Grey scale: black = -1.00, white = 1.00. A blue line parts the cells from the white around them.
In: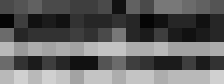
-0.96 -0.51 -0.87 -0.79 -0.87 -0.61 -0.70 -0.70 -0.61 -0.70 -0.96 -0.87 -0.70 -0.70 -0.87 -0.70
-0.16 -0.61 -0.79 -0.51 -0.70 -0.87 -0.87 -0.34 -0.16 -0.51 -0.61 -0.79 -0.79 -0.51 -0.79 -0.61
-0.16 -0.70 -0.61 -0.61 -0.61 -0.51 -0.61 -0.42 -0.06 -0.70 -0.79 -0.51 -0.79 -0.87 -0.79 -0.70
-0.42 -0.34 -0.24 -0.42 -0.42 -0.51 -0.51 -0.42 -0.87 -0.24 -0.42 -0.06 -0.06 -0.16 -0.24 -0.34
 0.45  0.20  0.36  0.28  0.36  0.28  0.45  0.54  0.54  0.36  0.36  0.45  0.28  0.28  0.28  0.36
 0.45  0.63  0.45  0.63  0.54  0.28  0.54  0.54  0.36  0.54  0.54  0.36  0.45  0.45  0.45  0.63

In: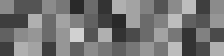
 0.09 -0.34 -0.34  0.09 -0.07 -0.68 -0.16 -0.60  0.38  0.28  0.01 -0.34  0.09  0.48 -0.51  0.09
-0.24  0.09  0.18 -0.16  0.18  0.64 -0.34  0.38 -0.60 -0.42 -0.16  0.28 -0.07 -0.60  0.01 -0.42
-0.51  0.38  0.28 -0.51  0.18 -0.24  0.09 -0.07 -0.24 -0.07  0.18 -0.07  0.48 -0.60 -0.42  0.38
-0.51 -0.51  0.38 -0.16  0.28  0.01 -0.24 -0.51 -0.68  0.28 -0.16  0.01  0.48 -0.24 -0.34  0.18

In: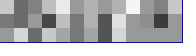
 0.20  0.67 -0.16  0.57  0.29 -0.06  0.29 -0.34  0.67  0.20  0.20  0.20  0.20
 0.57 -0.16  0.02  0.49  0.84  0.20  0.39  0.20  0.39  0.92  0.20  0.02  0.57
-0.06 -0.16  0.20 -0.44  0.49 -0.06  0.39 -0.34  0.76  0.20  0.12 -0.53  0.20

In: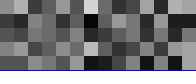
 0.10  0.38 -0.53 -0.26  0.19 -0.34  0.66 -0.16 -0.61 -0.44  0.28 -0.69  0.38  0.28
 0.02  0.19 -0.44 -0.26  0.10 -0.16  0.47 -0.26 -0.61 -0.44  0.02 -0.53  0.19  0.28
-0.34 -0.44 -0.07 -0.16 -0.34  0.02 -0.69 -0.53 -0.26 -0.07 -0.61 -0.07 -0.69 -0.07
-0.53 -0.69  0.02 -0.16 -0.61 -0.26 -0.95 -0.26  0.19 -0.07 -0.69  0.19 -0.77 -0.77
-0.34 -0.34  0.10 -0.07 -0.34  0.19 -0.85 -0.77 -0.44  0.02 -0.85  0.02 -0.85  0.28

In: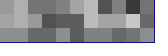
 0.11  0.11 -0.18 -0.18  0.11 -0.28  0.01  0.01 -0.18 -0.09  0.11
 0.20  0.37 -0.09 -0.09  0.01  0.29  0.47 -0.36  0.01 -0.55 -0.09
 0.29  0.37  0.20 -0.36 -0.28 -0.28  0.47  0.29  0.29  0.57 -0.18

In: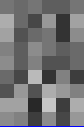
 0.27  0.27 -0.69  0.55 -0.52  0.36
 0.10  0.01 -0.52  0.10 -0.44  0.19
 0.36 -0.17 -0.44  0.19 -0.60  0.27
-0.36  0.19 -0.36  0.36  0.19  0.01
 0.27 -0.36 -0.17 -0.08 -0.60  0.10
-0.08 -0.17 -0.08 -0.26 -0.26 -0.08
 0.10 -0.26  0.01 -0.36 -0.36 -0.17
 0.01 -0.26  0.10 -0.08 -0.26 -0.17
-0.17 -0.44  0.46 -0.60  0.01 -0.52

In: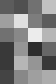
-0.55  0.17 -0.65 -0.19
-0.28 -0.37 -0.11  0.51
 0.25  0.76 -0.02 -0.28
-0.55  0.43  0.17 -0.55
-0.47  0.07  0.25  0.35
-0.11  0.07  0.85  0.43

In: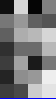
-0.88  0.68 -0.96  0.01
-0.52  0.27 -0.80 -0.07
-0.07  0.19 -0.25 -0.34
-0.62 -0.16 -0.16  0.44
-0.72  0.11  0.19  0.87
-0.25  0.36  0.44  0.68
-0.52 -0.43  0.60  0.78

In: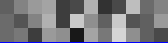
-0.16 -0.06 -0.52  0.21  0.12 -0.81  0.29 -0.06  0.67  0.12 -0.25 -0.43
-0.16 -0.34  0.03  0.39 -0.52  0.58  0.12 -0.25  0.58 -0.34 -0.25  0.21
-0.25  0.03  0.21  0.29 -0.52 -0.43  0.39 -0.61 -0.43  0.49 -0.16  0.03
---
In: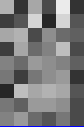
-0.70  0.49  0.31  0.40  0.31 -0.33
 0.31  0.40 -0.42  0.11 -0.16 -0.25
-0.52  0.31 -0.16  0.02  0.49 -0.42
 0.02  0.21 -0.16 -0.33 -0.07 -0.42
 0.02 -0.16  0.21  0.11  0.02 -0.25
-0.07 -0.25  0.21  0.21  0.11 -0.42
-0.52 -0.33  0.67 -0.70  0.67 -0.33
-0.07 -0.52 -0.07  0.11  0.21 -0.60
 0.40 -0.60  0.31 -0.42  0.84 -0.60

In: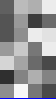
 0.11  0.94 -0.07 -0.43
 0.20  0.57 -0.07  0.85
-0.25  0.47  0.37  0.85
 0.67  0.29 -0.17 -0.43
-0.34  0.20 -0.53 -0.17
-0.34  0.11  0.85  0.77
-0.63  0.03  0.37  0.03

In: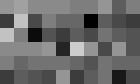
-0.53  0.52 -0.43 -0.01 -0.19 -0.19 -0.99 -0.27 -0.43 -0.53
 0.17  0.26  0.08  0.08  0.08 -0.01 -0.01  0.17 -0.27 -0.01
 0.08  0.08  0.08  0.17 -0.72  0.61  0.17 -0.43  0.17 -0.35
 0.52 -0.01 -0.91 -0.35 -0.53 -0.27 -0.43 -0.10 -0.27 -0.35
-0.01 -0.19 -0.10 -0.10 -0.10 -0.19 -0.35 -0.10 -0.19 -0.19
-0.53 -0.27 -0.35 -0.43  0.17 -0.53 -0.27 -0.10 -0.81 -0.43

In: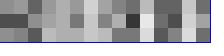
 0.12  0.20 -0.22  0.20  0.37  0.20  0.64  0.28  0.03 -0.14  0.47 -0.22 -0.22  0.56 -0.14
 0.12  0.03 -0.30  0.47  0.37  0.37  0.56  0.47 -0.06 -0.06  0.72 -0.30  0.03  0.72 -0.14
-0.39 -0.39  0.12  0.28  0.37 -0.06  0.56  0.03  0.37 -0.58  0.82 -0.14 -0.39  0.64  0.28

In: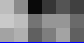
 0.58  0.48 -0.09  0.18  0.18 -0.17
 0.28  0.38 -0.25 -0.01  0.28 -0.25
 0.48  0.09 -0.93 -0.58 -0.34 -0.50

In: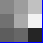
-0.11  0.33  0.90
 0.06  0.23  0.51
-0.27 -0.19 -0.71
